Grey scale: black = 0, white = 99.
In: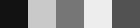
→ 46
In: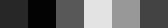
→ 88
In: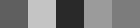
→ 16
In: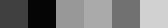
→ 66
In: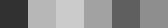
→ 63
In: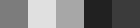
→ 65
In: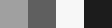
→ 37
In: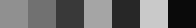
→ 15
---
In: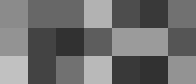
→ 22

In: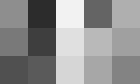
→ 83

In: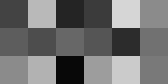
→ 61

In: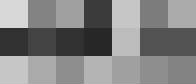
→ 62

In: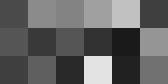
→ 88

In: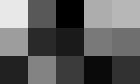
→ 23

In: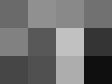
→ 31
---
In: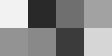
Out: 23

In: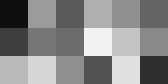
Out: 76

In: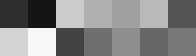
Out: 40

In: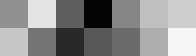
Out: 67

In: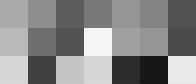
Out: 58

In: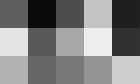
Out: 92
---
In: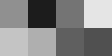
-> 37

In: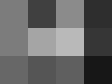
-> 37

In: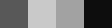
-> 63

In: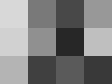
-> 35

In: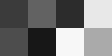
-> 96

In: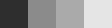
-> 66

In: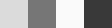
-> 97

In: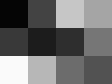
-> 42

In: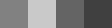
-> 39
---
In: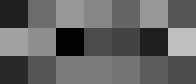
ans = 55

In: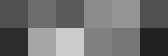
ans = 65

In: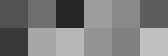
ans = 65

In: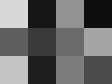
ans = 22

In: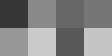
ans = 79

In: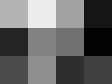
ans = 51

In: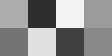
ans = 87
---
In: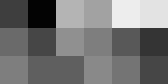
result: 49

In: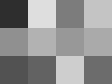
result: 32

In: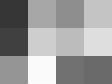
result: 58

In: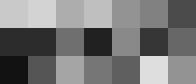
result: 7

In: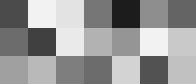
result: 62

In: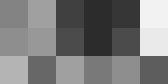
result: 70

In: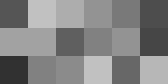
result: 19
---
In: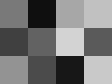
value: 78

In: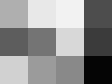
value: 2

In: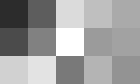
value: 57

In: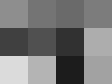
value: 63

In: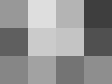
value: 55

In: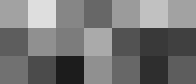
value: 36

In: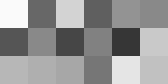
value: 75
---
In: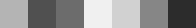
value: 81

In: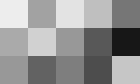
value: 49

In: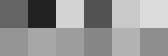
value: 52

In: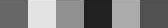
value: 13

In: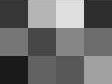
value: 38

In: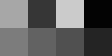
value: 38

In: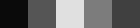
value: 87

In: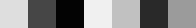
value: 75

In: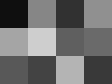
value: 26

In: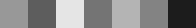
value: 70
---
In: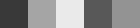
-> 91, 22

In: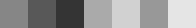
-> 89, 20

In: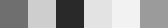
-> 94, 16

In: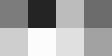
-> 98, 14

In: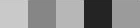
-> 78, 14

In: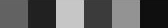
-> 77, 6

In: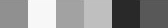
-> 96, 16

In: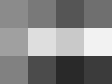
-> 94, 16

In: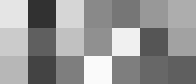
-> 97, 19

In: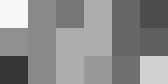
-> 96, 21
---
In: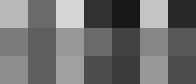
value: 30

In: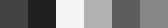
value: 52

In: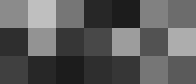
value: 35

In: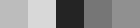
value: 56

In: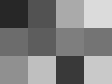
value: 78

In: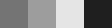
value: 12

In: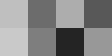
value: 59

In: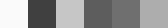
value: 67
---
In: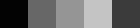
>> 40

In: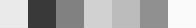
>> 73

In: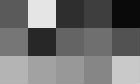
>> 43

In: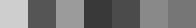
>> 46

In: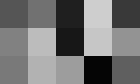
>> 47

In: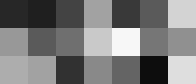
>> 46

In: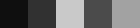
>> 29

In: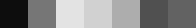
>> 46

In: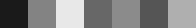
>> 51
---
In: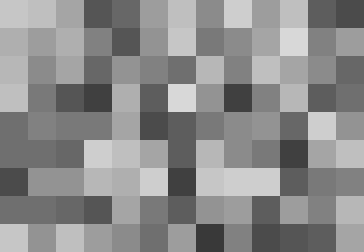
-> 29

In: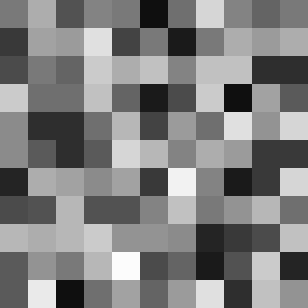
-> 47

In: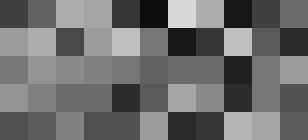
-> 42

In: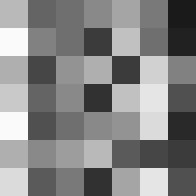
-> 10

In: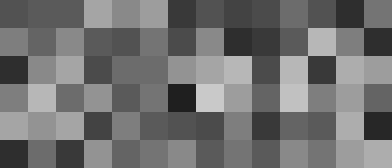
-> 45

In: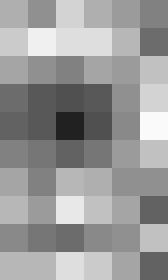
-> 50
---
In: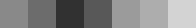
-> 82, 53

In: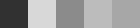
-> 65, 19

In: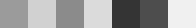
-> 93, 60

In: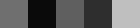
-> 74, 43

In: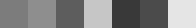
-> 89, 48

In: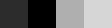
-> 83, 17

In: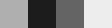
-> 92, 68

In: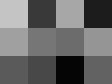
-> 11, 35

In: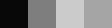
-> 64, 3
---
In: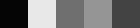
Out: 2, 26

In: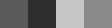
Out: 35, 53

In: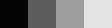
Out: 2, 88

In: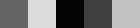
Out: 39, 75

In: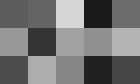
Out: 36, 27

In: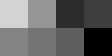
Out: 82, 0

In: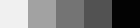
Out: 93, 1

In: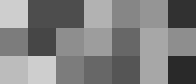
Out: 80, 16
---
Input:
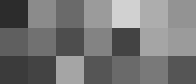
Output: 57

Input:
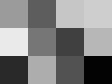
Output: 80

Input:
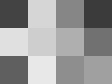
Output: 23

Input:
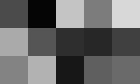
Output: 84

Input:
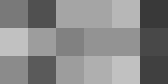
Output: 22

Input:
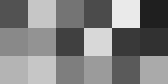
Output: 12

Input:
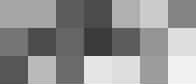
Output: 51
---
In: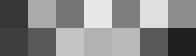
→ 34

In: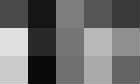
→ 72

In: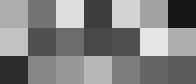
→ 89

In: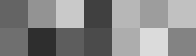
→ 85

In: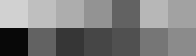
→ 46

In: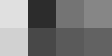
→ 35
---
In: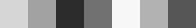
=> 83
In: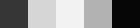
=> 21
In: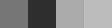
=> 46
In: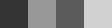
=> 20
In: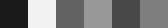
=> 10
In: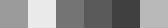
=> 60
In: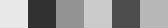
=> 90
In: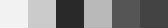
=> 94
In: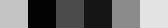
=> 76
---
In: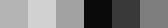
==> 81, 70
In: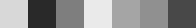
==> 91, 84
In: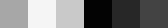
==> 95, 78
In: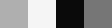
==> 95, 68
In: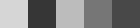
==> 83, 73
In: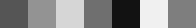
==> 93, 83
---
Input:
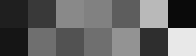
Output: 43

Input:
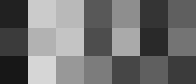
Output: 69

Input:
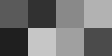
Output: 77

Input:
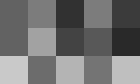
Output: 63

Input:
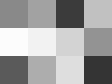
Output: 94

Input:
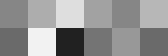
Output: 94

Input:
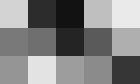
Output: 43
